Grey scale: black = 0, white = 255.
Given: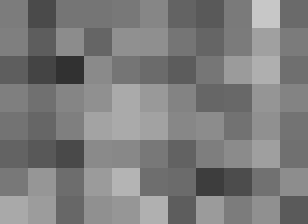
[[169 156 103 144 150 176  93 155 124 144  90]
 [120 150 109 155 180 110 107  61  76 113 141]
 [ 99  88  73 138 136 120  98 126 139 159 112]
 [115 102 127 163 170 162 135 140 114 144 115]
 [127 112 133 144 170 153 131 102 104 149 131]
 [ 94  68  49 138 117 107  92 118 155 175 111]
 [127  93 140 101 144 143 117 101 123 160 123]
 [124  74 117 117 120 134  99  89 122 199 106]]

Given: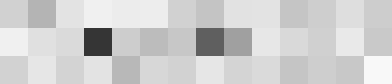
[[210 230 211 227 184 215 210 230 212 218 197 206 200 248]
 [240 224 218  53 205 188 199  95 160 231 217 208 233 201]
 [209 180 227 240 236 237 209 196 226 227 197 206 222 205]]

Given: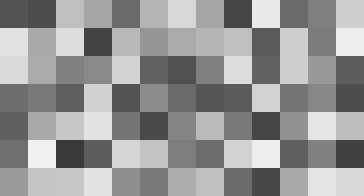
[[155 197 199 226 143 121 172 191 107  72 169 228 215]
 [111 240  58  93 213 194 125 108 210 237  95 129  65]
 [ 96 169 199 226 117  74 132 187 121  69 145 229 190]
 [110 121  94 209  82 141 106  86  91 210 117 135  77]
 [218 170 129 137 211  98  80 127 220  97 206 152  93]
 [226 169 221  66 185 150 170 181 191  89 207 123 237]
 [ 84  76 191 165 106 180 215 166  69 233 106 127 207]]

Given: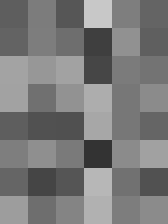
[[157 110 132 177 125 139]
 [101  69  85 183 113  81]
 [126 143 122  51 139 161]
 [ 94  81  80 167 119 101]
 [162 112 146 173 119 139]
 [163 151 162  70 123 115]
 [ 99 125 110  63 145  95]
 [ 94 124  86 200 126 100]]

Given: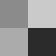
[[171  43]
 [139 202]]

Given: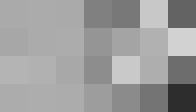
[[172 173 172 157 139 116  45]
 [180 177 168 141 201 174 109]
 [167 171 172 149 164 177 210]
 [170 171 170 128 120 200  99]]

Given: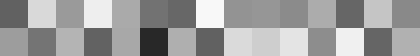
[[157 116 180  98 168  40 175  97 218 206 228 141 240 101 177]
 [ 97 217 154 238 170 114 103 248 147 150 139 172 102 197 137]]

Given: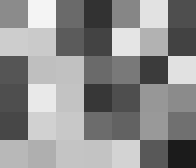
[[184 175 196 195 211  88  27]
 [ 71 209 200 108  98 153 112]
 [ 78 233 195  55  78 151 139]
 [ 85 191 193 106 121  59 225]
 [205 202  91  67 229 178  66]
 [139 244 106  50 134 226  78]]
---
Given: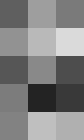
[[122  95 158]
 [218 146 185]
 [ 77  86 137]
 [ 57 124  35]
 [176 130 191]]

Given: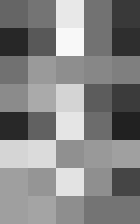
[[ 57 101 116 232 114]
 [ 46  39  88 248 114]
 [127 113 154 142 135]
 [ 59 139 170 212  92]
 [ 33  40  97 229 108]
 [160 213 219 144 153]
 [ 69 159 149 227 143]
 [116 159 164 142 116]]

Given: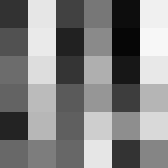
[[240  50 230  65 119  13]
 [247  81 234  33 138   6]
 [232 108 221  52 175  23]
 [181  99 187  90 150  61]
 [217  35 183  95 206 142]
 [133 104 125 103 230  51]]

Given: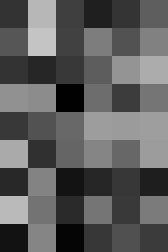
[[ 94  51 183  63  31  52]
 [129  86 196  65 125  82]
 [172  51  38  56  93 148]
 [117 145 140   1 109  60]
 [158  56  82 104 157 155]
 [156 170  48 101 133 103]
 [ 30  40 131  19  38  55]
 [123 186 115  42 117  57]
 [ 59  18 133   5  55  80]]

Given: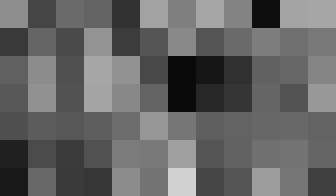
[[166 141  69 106  99  50 162 127 165 131  14 164]
 [120  57 101  74 147  60  85 137  84 106 125 111]
 [133  96 140  80 166 146  72   9  21  48  97 102]
 [152  88 145  82 164 136  99   9  39  53 101  83]
 [ 99  79  92  87  94 108 150 118  95  99 103 104]
 [101  32  75  59  81 123 120 159  84  98 112 115]
 [ 64  24 104  58  54 140 115 209  70  84 157 118]]

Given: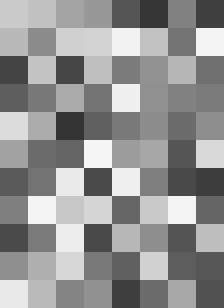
[[ 64 202 193 164 152  85  54 130]
 [243 185 139 208 210 242 194 116]
 [112  68 196  70 191 123 146 182]
 [123  94 120 170 115 240 144 130]
 [142 220 172  52  96 121 141 108]
 [217 162 107 100 245 156 167  86]
 [ 61  90 115 234  74 239 126  73]
 [101 127 244 199 214 102 201 243]
 [190  74 122 237  73 183 142  84]
 [ 87 143 175 215 121  96 209  93]
 [ 81 232 186 132 145  62 108 168]]
